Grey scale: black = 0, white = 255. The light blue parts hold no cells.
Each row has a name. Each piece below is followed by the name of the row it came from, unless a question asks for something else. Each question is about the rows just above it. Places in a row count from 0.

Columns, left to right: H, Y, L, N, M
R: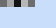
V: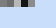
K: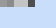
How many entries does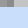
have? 4
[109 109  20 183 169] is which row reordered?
R
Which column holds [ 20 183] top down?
L
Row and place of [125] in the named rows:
V, 0
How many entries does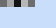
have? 5

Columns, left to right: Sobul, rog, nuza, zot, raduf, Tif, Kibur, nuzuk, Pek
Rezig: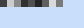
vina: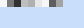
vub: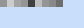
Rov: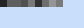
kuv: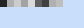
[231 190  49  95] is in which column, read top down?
Tif
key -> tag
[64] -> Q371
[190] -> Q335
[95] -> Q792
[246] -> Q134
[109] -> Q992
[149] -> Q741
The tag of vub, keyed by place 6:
Q741
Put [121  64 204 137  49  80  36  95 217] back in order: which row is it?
Rezig

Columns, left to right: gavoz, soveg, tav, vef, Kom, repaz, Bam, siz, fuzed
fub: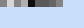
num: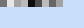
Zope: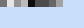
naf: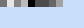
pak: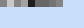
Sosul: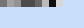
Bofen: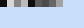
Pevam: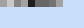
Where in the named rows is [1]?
naf, 4
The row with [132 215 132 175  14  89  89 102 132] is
fub
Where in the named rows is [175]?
fub, 3
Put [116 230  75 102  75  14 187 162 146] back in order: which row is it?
Zope
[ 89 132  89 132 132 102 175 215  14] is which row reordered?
fub
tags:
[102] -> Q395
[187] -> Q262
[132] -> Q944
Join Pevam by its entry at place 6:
Q395
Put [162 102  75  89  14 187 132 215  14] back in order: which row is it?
Bofen

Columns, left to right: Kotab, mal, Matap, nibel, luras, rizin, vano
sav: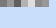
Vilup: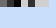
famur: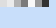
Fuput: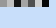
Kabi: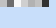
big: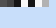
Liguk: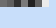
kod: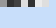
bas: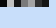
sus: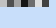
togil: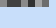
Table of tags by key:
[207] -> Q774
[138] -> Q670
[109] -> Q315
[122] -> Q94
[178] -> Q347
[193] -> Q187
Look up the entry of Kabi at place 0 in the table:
Q187
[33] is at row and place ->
Liguk, 4

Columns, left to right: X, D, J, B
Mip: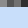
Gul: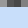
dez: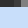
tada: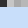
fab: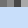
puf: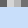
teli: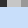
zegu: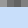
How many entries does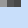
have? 3
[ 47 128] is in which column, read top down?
B
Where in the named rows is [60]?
dez, 2
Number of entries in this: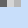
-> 3

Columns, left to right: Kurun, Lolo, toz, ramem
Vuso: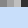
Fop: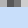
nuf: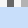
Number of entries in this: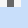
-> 3
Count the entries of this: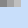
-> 3
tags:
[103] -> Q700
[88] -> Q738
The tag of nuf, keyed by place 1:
Q700

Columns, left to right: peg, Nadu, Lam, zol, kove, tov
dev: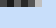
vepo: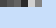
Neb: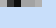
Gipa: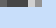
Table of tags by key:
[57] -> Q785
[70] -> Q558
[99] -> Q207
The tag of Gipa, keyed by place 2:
Q558
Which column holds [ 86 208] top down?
kove
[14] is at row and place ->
Neb, 2
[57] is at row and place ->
Neb, 1
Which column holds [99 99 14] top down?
Lam

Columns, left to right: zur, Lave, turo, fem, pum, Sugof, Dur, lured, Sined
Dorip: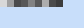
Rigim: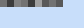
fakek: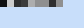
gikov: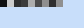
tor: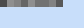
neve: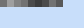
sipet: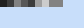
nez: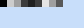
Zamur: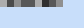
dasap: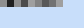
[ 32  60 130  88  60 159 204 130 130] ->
sipet
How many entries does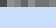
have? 8
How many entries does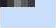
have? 5
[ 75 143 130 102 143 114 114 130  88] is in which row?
tor
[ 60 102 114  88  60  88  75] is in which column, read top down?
fem
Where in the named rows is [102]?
tor, 3
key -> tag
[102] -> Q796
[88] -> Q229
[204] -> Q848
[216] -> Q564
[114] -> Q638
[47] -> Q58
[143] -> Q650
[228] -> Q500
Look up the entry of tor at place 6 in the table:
Q638

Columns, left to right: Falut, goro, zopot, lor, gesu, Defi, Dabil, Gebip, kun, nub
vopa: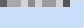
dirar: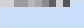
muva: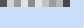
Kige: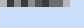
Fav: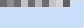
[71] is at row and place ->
muva, 9
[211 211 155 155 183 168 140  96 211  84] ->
dirar
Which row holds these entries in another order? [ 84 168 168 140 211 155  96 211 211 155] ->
vopa
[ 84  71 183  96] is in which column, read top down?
nub

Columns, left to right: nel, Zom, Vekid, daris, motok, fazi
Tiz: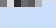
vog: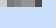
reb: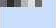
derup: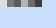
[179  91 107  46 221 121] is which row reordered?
Tiz
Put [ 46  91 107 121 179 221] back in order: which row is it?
Tiz
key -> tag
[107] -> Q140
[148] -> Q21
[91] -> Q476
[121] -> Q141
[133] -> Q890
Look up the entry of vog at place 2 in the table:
Q890

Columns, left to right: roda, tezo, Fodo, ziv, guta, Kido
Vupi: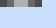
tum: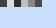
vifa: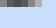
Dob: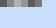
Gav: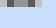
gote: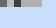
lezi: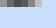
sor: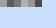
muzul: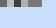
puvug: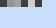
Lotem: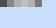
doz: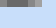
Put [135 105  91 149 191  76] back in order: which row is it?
lezi
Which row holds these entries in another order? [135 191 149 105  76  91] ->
lezi
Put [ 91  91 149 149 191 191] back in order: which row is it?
Gav

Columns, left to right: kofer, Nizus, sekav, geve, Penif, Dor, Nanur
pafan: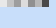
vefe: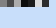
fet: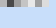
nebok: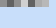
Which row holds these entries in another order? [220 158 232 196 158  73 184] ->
fet
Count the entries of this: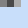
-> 3
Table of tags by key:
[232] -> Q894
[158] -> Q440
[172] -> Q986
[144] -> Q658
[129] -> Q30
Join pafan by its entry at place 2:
Q440

